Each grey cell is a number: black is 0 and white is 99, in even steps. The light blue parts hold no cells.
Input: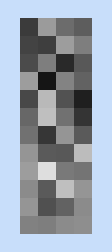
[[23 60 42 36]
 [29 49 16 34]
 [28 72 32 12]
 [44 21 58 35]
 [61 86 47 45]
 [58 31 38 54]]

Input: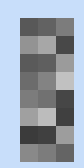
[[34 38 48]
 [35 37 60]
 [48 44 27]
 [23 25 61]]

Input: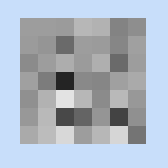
[[61 61 60 71 69 51 55]
 [54 61 67 60 68 41 61]
 [56 69 88 71 54 72 59]
 [66 73 84 61 71 83 45]]

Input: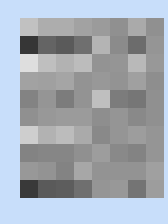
[[75 67 67 63 60 56 66 56]
 [86 74 69 73 57 58 72 59]
 [51 58 48 57 74 48 46 56]
 [80 69 73 66 53 58 61 58]
 [59 57 51 65 57 57 57 62]]

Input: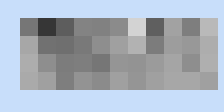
[[46 21 36 51 50 54 82 37 63 49 72]
 [67 55 48 49 46 58 57 60 64 55 68]]

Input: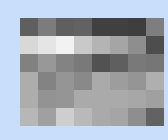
[[37 48 37 38 25 25 24 49]
 [50 59 51 47 32 37 47 46]
 [67 57 58 66 66 66 65 62]]

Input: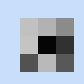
[[75 69 54]
 [32 72 34]]
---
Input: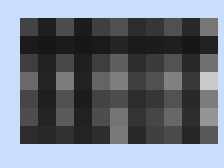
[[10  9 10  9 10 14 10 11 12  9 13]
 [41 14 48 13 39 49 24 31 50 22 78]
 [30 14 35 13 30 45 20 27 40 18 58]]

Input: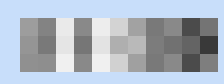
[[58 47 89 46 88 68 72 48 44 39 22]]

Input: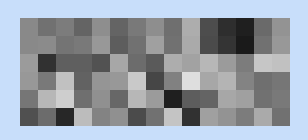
[[53 54 45 47 59 36 44 62 44 66 29 20 10 44 59]
 [59 47 75 38 58 59 78 27 50 86 65 70 51 43 46]
 [31 42 15 73 51 56 29 44 76 19 62 57 48 66 44]]

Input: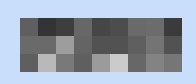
[[41 41 61 39 32 32 37 45 32]]

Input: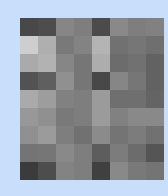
[[80 68 47 51 70 44 46 43]
 [32 37 56 46 28 52 46 38]
 [59 56 47 49 60 50 53 53]
 [45 46 53 49 36 48 42 33]]

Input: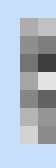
[[55 49]
 [64 88]
 [70 58]]

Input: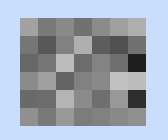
[[46 34 50 68 36 31 44]
 [54 62 39 50 53 75 73]
 [56 47 59 48 50 53 56]]
